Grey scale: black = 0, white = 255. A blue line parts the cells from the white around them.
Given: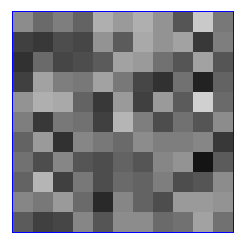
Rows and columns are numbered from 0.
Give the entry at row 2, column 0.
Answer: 49
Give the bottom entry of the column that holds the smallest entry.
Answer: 162
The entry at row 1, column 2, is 77
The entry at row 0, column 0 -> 140
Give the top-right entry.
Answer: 120
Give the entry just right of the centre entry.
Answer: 126
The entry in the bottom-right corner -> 113
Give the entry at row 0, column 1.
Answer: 106
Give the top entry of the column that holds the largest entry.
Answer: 201
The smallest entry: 20
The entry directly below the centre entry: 106
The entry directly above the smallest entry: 134
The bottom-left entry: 91
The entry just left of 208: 91
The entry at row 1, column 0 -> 64
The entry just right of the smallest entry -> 91
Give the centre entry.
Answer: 181
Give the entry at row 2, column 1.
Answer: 106
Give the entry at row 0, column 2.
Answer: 126
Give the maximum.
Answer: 208
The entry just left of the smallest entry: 147
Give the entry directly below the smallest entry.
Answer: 85

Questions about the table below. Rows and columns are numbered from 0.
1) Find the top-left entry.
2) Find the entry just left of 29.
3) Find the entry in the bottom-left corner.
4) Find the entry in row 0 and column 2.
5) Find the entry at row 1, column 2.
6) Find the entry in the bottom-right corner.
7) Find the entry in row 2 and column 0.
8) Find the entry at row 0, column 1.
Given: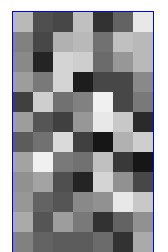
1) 185
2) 212
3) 129
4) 71
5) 177
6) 170
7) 137
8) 79

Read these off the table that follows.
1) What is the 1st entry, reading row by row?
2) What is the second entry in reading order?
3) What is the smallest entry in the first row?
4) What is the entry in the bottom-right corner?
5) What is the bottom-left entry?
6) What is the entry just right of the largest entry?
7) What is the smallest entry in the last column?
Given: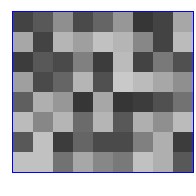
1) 67
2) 88
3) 54
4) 88
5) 193
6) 187
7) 60

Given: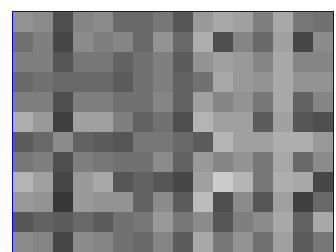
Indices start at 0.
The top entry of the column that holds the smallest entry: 79
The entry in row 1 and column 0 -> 113
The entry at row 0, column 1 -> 139
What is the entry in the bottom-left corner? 139
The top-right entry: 113
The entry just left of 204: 160
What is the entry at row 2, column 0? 127
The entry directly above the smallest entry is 71
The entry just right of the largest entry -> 180
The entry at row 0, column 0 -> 147
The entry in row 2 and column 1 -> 127
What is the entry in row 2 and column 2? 86
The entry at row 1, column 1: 127
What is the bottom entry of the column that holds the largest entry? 119
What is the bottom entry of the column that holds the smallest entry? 71
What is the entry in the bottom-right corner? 119
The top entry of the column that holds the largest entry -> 168
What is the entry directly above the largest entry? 133
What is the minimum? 55
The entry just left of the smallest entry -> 147

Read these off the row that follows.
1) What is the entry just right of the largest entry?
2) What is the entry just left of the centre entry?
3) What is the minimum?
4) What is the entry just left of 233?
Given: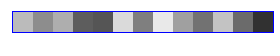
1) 160
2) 218
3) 49
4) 127

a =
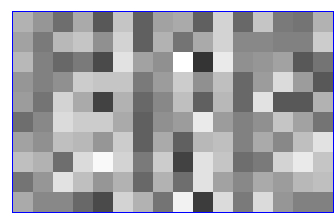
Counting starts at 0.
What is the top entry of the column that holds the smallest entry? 96
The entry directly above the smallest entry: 170
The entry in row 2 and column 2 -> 104
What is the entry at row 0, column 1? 150
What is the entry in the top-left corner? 178
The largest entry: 255
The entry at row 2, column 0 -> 184
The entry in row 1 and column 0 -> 162
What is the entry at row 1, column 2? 184
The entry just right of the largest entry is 52
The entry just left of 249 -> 219
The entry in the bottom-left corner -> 170
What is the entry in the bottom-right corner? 129
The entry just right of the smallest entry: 234
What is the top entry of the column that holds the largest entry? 170
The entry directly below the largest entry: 204
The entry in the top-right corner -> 178
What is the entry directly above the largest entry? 116
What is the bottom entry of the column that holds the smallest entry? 60
